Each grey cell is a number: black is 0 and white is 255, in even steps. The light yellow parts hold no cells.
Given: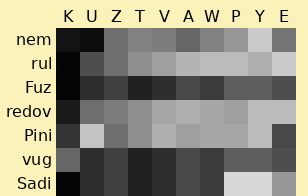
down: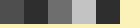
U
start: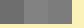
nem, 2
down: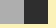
V
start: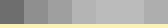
rul, 2
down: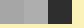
V
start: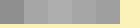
redov, 3

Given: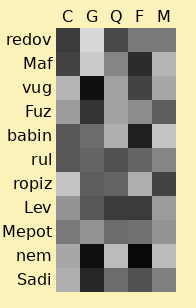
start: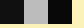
nem, 1
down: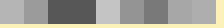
C
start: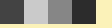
Maf, 0

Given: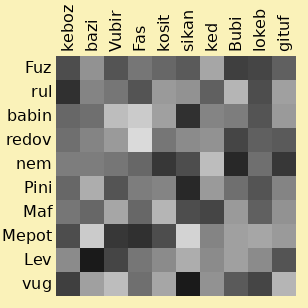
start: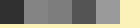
babin, 5
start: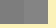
Pini, 3
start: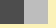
nem, 5
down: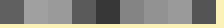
gituf
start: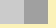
babin, 3
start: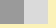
redov, 2

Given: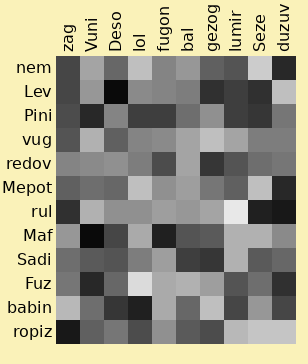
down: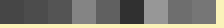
zag
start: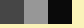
Lev, 0
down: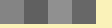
Deso
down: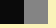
Deso
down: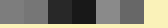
duzuv
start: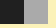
babin, 3

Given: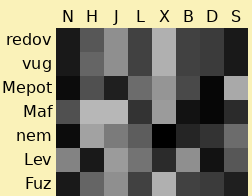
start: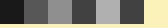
redov, 0
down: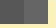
H

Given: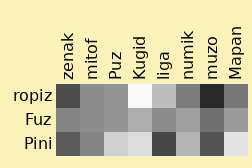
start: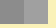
Fuz, 4
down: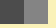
zenak
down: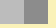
liga
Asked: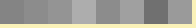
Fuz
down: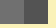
muzo
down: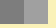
numik

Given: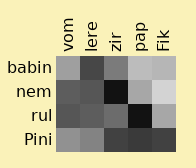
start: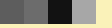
rul, 1
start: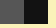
nem, 1

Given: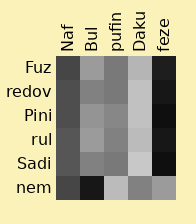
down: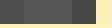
Naf
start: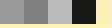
rul, 1
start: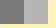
Fuz, 2
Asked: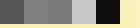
Sadi

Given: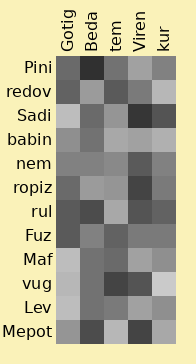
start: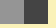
ropiz, 2
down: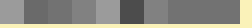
Beda

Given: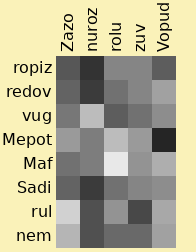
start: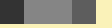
ropiz, 1
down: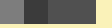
nuroz
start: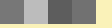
vug, 0
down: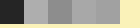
Vopud

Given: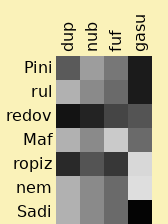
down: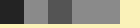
nub
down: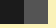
gasu
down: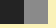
nub
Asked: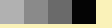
Sadi

